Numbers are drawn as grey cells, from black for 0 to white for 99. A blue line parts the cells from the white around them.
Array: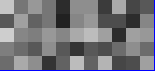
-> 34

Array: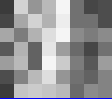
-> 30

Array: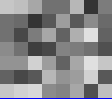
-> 48

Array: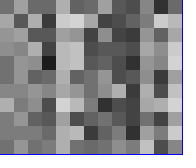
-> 41

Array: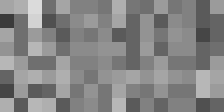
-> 60

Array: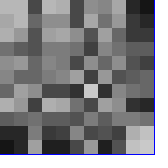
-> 8

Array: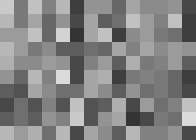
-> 28

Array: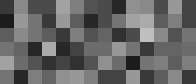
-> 26

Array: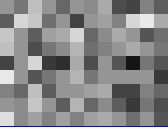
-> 36
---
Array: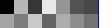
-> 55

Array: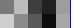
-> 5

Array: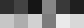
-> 91

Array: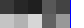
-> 38

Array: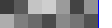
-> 45

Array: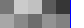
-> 57

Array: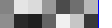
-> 77
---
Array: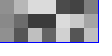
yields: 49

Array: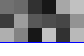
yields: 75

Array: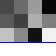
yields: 3

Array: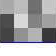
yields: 77

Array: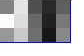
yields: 37

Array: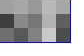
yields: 65

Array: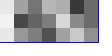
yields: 42

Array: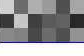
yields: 64
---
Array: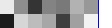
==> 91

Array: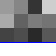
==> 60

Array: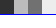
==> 19

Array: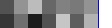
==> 32

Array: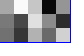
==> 65

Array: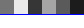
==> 45
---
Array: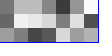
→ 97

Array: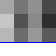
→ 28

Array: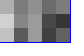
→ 48

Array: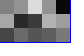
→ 3

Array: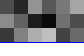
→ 64

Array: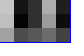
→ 12

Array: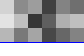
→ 43
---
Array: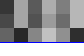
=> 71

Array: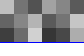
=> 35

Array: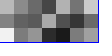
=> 79

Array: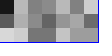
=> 80

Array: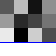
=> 56

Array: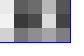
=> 33

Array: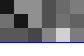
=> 48

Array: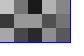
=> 52

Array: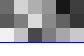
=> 24

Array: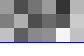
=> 71
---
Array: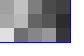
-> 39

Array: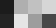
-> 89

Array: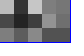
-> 24

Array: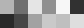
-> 78

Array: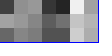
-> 44

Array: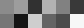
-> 39

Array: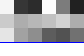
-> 75
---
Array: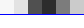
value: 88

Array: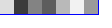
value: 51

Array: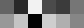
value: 76

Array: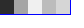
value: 17

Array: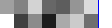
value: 54

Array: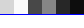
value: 97

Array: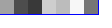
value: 22
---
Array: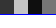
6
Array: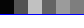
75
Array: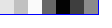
97
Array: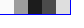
11
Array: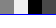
0
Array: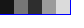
18
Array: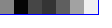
27
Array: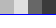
40
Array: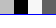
96
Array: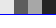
65
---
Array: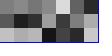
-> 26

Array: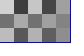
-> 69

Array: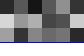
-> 41

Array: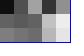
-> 42

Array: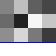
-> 83

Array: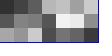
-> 45

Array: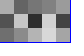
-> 70

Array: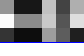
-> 61
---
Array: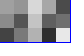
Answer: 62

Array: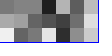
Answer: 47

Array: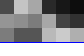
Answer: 29

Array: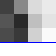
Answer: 25

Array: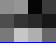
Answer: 55

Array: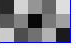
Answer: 16

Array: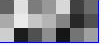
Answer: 38

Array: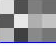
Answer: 86
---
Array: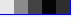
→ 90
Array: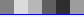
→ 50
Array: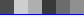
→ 29
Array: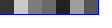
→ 20
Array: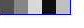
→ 31
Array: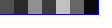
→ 31
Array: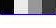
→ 2
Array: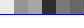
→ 91
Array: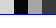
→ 83
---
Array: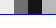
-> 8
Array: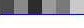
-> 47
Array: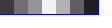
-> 37
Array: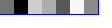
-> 96
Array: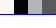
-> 70
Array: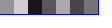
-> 27
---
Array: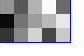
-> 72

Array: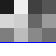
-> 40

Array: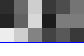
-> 48

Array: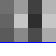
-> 18

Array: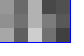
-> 48

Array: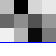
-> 32

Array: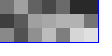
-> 69

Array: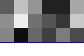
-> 21
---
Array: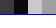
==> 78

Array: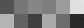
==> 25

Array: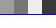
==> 92

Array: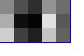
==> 12

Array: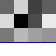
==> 62

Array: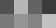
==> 51

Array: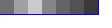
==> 79

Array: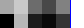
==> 11

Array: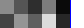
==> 37
